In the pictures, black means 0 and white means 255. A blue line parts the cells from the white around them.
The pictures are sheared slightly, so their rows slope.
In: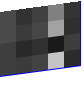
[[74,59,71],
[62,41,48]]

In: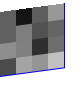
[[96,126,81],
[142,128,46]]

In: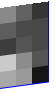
[[93,74,72],
[61,84,72]]

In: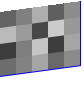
[[186,155,71],
[60,126,197]]

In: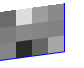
[[124,137,133],
[132,42,101]]

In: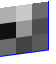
[[16,150,77],
[107,67,90]]
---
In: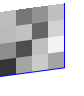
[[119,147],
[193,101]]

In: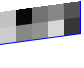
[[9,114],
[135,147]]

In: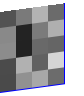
[[122,179],
[35,123]]

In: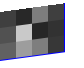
[[40,125],
[201,38]]

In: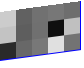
[[97,113],
[94,112]]

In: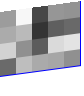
[[247,71],
[186,52]]

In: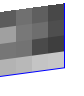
[[112,95],
[120,110]]

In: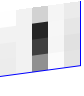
[[242,210],
[242,37]]

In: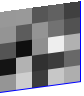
[[153,86],
[92,148]]
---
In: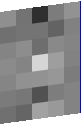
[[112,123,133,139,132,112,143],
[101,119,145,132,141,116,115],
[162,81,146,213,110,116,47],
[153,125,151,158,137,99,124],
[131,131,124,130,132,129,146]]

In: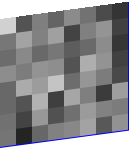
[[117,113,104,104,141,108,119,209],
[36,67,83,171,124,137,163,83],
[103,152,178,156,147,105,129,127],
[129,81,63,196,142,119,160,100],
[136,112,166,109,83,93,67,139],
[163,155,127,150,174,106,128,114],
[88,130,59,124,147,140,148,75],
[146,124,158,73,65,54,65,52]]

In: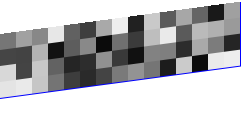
[[228,216,69,118],
[234,68,67,161],
[198,200,179,136],
[116,98,18,231],
[61,37,93,97],
[42,45,137,62],
[68,145,11,169],
[122,57,112,238],
[147,17,59,33],
[117,130,190,201],
[28,127,234,91],
[203,44,90,167],
[12,169,186,101],
[234,124,176,25],
[238,37,154,160]]

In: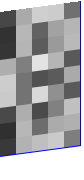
[[57,48,73,202,205,174,53,50,71],
[178,183,174,115,115,127,181,183,170],
[191,109,75,217,81,227,92,98,207],
[202,171,129,144,91,181,154,162,204],
[126,176,192,90,170,89,185,181,112]]

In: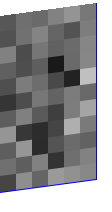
[[69,112,94,149,94,53,79,96,129,82,87],
[142,94,150,55,128,77,124,78,76,113,111],
[101,129,43,44,90,119,109,94,118,132,106],
[154,51,84,69,63,99,73,25,97,101,130],
[145,111,107,175,125,124,34,106,107,83,148],
[136,130,98,122,164,105,192,135,134,125,120]]

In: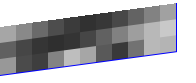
[[152,96,166],
[75,70,137],
[62,53,106],
[131,47,77],
[190,52,59],
[166,70,49],
[89,97,55],
[57,129,72],
[114,158,99],
[184,184,130],
[180,201,161]]

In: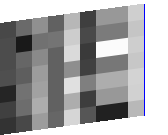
[[51,64,37,79,76,76,72],
[72,109,114,94,102,25,106],
[156,173,161,156,138,113,144],
[102,97,97,97,97,116,97],
[214,173,224,142,218,205,183],
[86,61,127,64,58,73,63],
[33,152,173,119,251,123,152],
[33,152,173,119,251,123,152],
[184,209,211,199,206,197,207]]

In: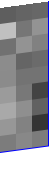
[[124,151,169,155,139,140,113,192,94],
[136,130,143,120,115,101,147,118,100],
[124,52,97,67,115,107,129,147,103]]

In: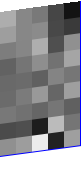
[[144,75,120,107,105,98,125,158,173],
[157,79,113,123,107,117,134,135,135],
[236,29,102,153,96,142,174,139,121],
[34,187,118,102,132,114,79,72,70],
[159,117,96,159,118,165,144,58,19]]
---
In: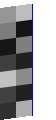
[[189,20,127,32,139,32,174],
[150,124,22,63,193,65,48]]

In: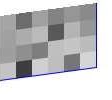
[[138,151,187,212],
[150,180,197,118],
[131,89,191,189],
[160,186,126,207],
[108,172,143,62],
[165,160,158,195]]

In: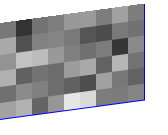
[[125,114,138,115,99,133],
[161,121,54,181,120,123],
[125,76,124,98,161,124],
[154,85,112,169,77,217],
[153,121,128,156,97,230],
[126,133,153,108,110,150],
[115,129,188,115,128,101],
[51,81,195,97,139,178],
[120,169,147,176,112,162]]

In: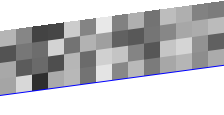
[[124,187,96,171],
[130,172,146,141],
[175,167,213,181],
[189,135,197,167],
[115,117,86,123],
[175,88,132,185],
[129,97,196,136],
[232,159,208,228],
[132,178,107,115],
[204,115,182,184],
[70,211,78,170],
[67,109,106,46],
[134,119,91,216],
[181,83,168,165]]

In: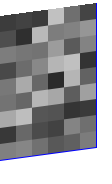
[[68,150,131,51,98,160,58,111,124],
[111,130,90,192,181,93,52,132,96],
[193,125,156,181,42,167,83,66,88],
[59,185,115,136,103,182,86,75,113],
[66,47,118,108,170,102,190,104,134],
[60,78,125,73,120,115,169,56,128]]

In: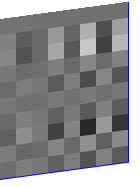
[[113,159,182,130,86,120,93,54,137,91],
[113,80,65,107,134,111,128,152,96,129],
[113,175,200,134,76,122,89,40,143,84],
[114,101,87,106,126,113,122,132,105,124],
[113,152,167,126,90,121,97,66,133,96],
[113,106,106,111,119,112,119,122,107,120],
[115,93,82,107,125,111,127,141,103,126],
[115,128,134,120,107,118,106,96,123,109]]

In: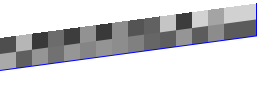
[[210,91],
[209,91],
[164,140],
[210,92],
[60,149],
[197,94],
[97,102],
[84,128],
[141,141],
[57,148],
[146,133],
[61,150],
[108,113],
[57,149],
[182,95],
[78,169]]

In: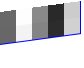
[[204,209],
[41,44],
[137,132],
[253,243],
[104,103]]
